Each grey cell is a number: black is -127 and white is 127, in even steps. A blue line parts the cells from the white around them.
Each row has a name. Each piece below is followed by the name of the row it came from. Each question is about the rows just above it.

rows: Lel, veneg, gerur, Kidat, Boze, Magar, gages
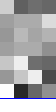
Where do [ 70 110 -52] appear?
Magar
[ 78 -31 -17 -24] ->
Lel
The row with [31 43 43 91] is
veneg
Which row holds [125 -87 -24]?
gages
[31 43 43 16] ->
Kidat
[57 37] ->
gerur

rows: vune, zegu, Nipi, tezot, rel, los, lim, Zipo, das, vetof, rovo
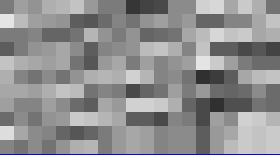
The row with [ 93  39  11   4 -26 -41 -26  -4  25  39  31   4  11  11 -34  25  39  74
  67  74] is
vetof
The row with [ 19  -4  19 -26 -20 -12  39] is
Nipi
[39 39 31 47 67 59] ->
lim
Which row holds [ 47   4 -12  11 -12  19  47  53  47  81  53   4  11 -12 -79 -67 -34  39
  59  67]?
los
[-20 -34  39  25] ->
Zipo
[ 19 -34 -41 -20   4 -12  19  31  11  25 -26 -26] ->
zegu
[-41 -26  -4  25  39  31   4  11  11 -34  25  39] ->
vetof

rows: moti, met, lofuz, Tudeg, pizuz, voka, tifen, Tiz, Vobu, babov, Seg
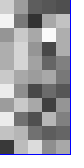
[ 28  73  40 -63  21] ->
Tiz
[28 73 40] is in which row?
Tiz
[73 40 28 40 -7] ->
voka
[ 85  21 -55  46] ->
Tudeg
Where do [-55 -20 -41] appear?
tifen
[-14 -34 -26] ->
babov

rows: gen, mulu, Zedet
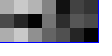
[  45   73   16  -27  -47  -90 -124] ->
Zedet
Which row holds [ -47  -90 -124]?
Zedet
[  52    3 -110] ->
gen
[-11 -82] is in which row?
mulu
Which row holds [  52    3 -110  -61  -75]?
gen

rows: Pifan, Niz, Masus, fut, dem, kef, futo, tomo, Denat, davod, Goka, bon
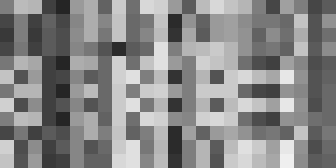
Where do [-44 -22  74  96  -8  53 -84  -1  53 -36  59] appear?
Goka
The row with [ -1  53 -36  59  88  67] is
tomo
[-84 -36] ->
fut
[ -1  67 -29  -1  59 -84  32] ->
davod
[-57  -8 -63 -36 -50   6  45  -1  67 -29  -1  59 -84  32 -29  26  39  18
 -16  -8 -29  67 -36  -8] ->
davod

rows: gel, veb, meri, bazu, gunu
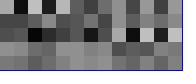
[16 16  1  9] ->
bazu
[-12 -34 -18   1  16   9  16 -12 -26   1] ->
gunu
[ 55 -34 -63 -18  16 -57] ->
gel
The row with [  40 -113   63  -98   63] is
meri

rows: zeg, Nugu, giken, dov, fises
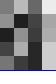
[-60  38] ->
Nugu
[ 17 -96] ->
Nugu
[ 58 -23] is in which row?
zeg
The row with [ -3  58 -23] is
zeg
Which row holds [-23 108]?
zeg
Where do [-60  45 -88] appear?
dov

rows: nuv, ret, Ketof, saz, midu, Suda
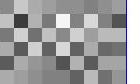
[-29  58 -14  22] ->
Suda
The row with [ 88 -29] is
saz
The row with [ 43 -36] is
saz
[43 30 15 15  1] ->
nuv
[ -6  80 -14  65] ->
Ketof
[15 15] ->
nuv
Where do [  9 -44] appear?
midu

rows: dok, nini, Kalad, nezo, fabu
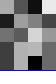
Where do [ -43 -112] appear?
dok
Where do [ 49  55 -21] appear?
nezo

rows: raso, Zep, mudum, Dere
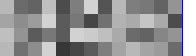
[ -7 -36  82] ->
mudum
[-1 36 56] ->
Dere
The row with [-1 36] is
Dere

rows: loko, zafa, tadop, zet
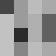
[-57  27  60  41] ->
loko
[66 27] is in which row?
zafa

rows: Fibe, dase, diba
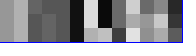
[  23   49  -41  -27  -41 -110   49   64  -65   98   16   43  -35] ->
diba
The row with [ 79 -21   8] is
Fibe
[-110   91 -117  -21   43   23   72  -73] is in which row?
dase
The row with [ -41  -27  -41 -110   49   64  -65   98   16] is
diba
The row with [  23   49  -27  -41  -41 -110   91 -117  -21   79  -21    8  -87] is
Fibe
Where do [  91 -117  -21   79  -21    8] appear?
Fibe
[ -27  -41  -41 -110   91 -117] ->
Fibe

